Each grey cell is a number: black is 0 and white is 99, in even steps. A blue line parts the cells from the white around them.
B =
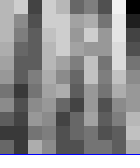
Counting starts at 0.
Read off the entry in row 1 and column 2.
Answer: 31
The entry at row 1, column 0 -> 71
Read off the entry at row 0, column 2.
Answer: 26
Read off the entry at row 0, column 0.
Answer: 71
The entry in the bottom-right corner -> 67
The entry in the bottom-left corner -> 40
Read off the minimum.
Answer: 0
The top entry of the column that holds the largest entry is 93
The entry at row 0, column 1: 80
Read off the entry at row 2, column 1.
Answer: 49
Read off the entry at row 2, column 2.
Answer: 36
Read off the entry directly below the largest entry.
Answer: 89
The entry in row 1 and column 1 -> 54

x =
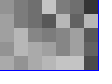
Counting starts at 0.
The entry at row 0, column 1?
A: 48
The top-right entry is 20
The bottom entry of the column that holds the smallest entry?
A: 29
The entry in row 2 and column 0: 62
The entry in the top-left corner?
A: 57
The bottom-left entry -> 66
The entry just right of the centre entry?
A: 52
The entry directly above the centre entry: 34
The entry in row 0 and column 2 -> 43

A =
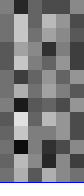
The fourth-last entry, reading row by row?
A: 34
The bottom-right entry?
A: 44
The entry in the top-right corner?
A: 53
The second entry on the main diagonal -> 77
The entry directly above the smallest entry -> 77
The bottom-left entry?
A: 44
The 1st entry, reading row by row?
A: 49
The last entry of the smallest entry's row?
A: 53
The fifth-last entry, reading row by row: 68
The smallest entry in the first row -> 15
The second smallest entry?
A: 10
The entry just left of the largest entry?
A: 34
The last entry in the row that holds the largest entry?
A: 29
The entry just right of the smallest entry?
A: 49
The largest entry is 87
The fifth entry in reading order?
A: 29
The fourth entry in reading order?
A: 29
